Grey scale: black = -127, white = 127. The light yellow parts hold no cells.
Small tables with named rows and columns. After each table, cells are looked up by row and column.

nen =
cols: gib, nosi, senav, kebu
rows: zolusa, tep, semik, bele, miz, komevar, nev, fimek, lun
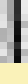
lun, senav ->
-116
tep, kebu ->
106
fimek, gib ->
100
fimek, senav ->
-108
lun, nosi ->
65
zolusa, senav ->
-82
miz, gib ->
48

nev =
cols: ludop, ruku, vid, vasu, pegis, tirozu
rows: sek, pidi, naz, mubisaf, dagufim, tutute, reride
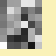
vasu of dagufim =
-87
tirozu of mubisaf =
-2
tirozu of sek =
21
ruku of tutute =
-73
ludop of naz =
-2
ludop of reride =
125
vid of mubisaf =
46
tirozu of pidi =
-27
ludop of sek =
-28
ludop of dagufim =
14
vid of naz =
26

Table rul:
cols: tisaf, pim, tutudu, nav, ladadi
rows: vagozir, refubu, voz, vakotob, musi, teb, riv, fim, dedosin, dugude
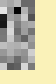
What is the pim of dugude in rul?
-39
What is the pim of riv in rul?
51
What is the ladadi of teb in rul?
29
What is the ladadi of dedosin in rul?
53
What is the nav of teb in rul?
-28
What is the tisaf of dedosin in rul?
1
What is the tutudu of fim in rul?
28
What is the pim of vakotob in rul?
75
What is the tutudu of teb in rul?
6

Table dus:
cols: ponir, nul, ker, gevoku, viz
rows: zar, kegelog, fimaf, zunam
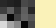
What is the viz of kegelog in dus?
-88
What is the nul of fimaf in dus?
-119
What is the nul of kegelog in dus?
-32
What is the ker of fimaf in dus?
-61
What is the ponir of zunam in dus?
89
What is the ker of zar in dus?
-98
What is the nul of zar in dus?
-93
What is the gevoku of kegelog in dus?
-33

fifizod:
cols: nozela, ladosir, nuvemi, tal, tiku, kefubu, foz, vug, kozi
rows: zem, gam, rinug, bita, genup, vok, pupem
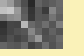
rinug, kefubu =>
-41
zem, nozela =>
43
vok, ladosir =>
-47
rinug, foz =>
-44
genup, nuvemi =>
-47
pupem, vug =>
-45
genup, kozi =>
-44
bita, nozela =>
-79
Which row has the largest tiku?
genup

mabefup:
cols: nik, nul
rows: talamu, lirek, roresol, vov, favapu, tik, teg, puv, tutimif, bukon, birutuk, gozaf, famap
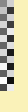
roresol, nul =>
84
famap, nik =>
-55
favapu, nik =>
-27
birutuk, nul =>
88
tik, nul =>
-80
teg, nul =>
95
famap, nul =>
108
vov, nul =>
-65
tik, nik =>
97
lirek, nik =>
67
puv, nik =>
88
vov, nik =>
85
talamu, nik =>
8

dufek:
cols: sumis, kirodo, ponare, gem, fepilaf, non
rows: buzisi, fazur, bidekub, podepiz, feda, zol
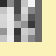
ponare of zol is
-54
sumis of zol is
69
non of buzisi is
-21
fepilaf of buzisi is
116
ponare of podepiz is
44
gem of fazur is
88

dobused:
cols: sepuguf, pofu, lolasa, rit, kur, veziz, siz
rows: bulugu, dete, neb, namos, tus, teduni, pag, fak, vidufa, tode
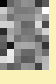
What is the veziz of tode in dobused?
-63
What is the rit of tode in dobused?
21
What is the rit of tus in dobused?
-10
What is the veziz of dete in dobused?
20
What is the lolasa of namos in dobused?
21
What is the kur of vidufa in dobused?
-32
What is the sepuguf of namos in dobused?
80
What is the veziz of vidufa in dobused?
35
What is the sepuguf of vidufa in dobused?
91
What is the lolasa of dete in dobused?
-5
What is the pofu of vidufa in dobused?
101
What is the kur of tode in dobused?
16
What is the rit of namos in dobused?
-25
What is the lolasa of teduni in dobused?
-13
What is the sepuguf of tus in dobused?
-85
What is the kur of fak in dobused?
-24
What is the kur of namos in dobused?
-19
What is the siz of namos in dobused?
-54

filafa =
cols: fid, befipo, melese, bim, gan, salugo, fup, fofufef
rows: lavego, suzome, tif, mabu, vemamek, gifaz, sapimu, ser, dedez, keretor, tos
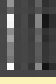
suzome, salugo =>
-46
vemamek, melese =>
-60
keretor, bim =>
-54
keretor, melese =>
-64
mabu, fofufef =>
-80
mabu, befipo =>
113
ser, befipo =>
1
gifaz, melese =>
-61
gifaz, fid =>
-55
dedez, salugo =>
-39
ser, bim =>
-57

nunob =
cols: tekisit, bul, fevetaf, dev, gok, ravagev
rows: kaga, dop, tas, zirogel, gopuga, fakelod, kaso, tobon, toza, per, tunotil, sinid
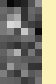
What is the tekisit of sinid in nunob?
-26
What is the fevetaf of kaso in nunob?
-78
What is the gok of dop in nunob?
-23
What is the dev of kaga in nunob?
-91
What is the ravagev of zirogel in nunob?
-76
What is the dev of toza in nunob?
-36
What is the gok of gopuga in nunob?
-6
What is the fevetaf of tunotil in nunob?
-72
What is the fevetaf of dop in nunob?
-1
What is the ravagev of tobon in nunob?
-62
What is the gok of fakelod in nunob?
-17
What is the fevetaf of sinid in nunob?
-34
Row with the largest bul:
zirogel

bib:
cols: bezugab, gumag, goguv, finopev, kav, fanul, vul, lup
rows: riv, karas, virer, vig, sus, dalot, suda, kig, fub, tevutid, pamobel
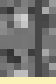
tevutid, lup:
32
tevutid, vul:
-37
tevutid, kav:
-12
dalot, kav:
-11
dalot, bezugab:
-10
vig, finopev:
68
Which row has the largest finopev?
virer

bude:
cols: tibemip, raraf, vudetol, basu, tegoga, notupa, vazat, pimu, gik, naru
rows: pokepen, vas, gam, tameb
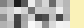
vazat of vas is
72
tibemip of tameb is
50
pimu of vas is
67
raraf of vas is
80
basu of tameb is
43
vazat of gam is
-48
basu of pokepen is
-39
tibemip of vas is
67

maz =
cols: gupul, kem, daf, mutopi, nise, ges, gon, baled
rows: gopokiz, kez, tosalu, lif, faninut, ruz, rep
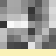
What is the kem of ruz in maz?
-17
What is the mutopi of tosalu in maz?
77
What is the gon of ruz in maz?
12
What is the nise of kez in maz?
-74
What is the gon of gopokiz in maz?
13
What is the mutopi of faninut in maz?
27
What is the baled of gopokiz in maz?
74
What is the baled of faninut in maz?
-10
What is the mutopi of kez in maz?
17
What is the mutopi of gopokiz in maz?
12
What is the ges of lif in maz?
3
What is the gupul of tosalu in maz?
41
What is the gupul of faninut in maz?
66
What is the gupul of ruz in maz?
63
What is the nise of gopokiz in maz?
-6
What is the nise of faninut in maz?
-64
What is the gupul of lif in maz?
-75

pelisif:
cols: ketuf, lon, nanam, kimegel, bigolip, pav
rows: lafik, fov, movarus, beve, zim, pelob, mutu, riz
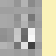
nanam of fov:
34
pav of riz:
40
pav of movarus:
33
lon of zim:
25
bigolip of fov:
31
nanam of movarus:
15
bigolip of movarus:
-9
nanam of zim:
69
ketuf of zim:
18
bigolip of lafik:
10
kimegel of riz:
32
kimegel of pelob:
-24
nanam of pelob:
73
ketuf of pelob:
15
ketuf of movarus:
40
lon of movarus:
38
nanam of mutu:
-10

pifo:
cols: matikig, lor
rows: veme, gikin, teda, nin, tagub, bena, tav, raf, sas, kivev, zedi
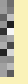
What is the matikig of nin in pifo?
19
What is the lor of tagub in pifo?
117
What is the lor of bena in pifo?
38
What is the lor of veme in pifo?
-17
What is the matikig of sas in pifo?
17
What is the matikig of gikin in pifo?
30
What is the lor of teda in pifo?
63
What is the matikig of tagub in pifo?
-79
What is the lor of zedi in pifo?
-36
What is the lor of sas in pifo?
13
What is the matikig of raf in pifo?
-92
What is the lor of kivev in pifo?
58
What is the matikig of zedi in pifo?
32
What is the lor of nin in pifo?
-95
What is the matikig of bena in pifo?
24
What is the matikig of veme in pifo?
27
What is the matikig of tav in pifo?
45
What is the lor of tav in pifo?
-55
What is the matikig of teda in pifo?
-28
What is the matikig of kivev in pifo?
33

